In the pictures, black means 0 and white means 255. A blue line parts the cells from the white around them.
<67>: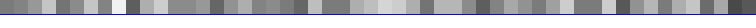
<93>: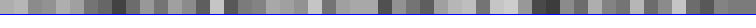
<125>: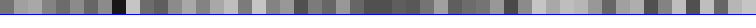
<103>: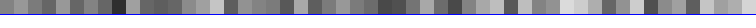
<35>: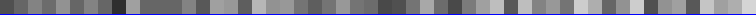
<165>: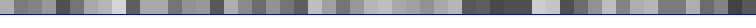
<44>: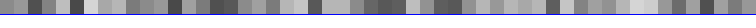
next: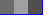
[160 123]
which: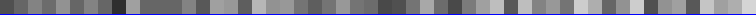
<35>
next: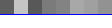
[197 116]
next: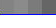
[190 123]
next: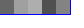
[190  80]
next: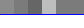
[174 190]
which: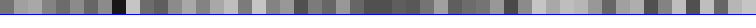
<125>

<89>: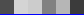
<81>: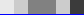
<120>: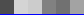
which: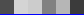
<89>
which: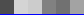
<120>

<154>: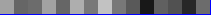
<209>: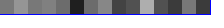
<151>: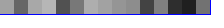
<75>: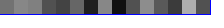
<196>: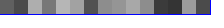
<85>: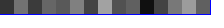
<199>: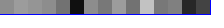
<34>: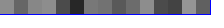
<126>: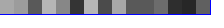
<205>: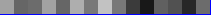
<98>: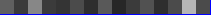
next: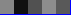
[ 59 174]
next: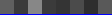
[39 59]
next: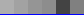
[46 31]
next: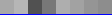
[ 67 128]

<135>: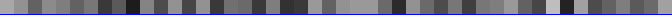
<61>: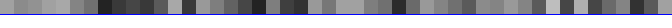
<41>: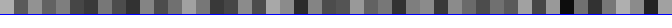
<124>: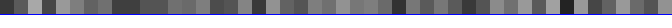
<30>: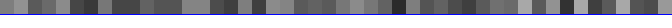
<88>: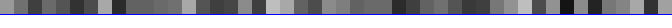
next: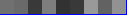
[153 153]
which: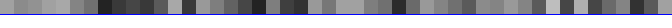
<61>
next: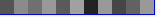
[106  84]
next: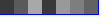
[70 35]

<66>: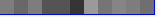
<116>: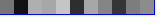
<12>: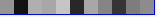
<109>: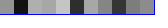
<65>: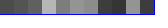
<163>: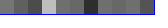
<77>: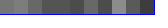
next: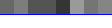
[125 111]
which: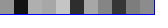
<109>
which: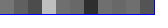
<163>
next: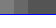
[ 76 104]

